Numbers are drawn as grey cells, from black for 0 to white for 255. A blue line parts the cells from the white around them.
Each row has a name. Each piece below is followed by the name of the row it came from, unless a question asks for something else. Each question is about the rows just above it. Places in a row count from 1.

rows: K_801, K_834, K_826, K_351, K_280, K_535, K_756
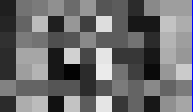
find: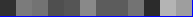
K_826
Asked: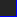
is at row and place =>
K_834, 1
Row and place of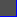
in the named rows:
K_826, 4
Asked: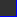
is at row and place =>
K_826, 1
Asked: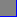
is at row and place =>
K_535, 1
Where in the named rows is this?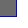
K_801, 5
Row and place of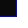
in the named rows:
K_280, 10

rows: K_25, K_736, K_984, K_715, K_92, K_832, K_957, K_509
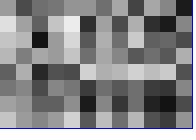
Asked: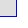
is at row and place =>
K_736, 1
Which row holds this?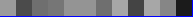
K_25
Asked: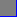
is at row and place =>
K_715, 2
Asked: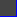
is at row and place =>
K_25, 9
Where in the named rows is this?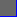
K_984, 11
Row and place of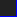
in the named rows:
K_957, 10

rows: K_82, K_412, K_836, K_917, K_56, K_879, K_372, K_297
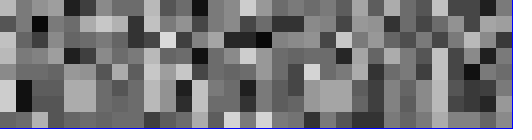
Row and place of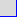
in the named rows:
K_836, 11
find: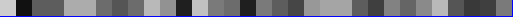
K_879
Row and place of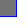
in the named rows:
K_297, 19
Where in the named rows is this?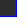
K_372, 12
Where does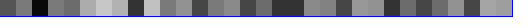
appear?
K_412
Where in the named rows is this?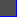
K_836, 26

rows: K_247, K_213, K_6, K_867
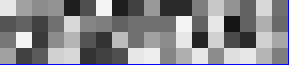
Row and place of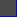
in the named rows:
K_6, 15
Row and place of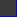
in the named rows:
K_6, 3
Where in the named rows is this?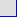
K_867, 15
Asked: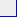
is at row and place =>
K_867, 10
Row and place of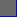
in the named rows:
K_213, 18
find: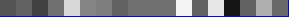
K_213
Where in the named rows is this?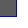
K_867, 3

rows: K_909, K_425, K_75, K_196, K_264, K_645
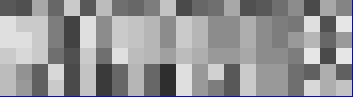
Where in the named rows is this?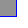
K_264, 2
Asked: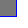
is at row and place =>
K_425, 19
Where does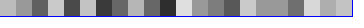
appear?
K_645
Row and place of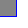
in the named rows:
K_909, 22
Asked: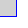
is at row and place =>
K_264, 14

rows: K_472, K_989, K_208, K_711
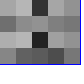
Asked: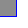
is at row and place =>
K_989, 2
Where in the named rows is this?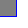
K_989, 4
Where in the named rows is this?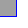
K_208, 4

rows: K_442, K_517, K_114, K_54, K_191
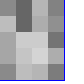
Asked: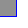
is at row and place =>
K_517, 4
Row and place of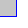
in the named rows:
K_54, 2
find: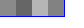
K_442
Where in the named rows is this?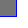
K_114, 4

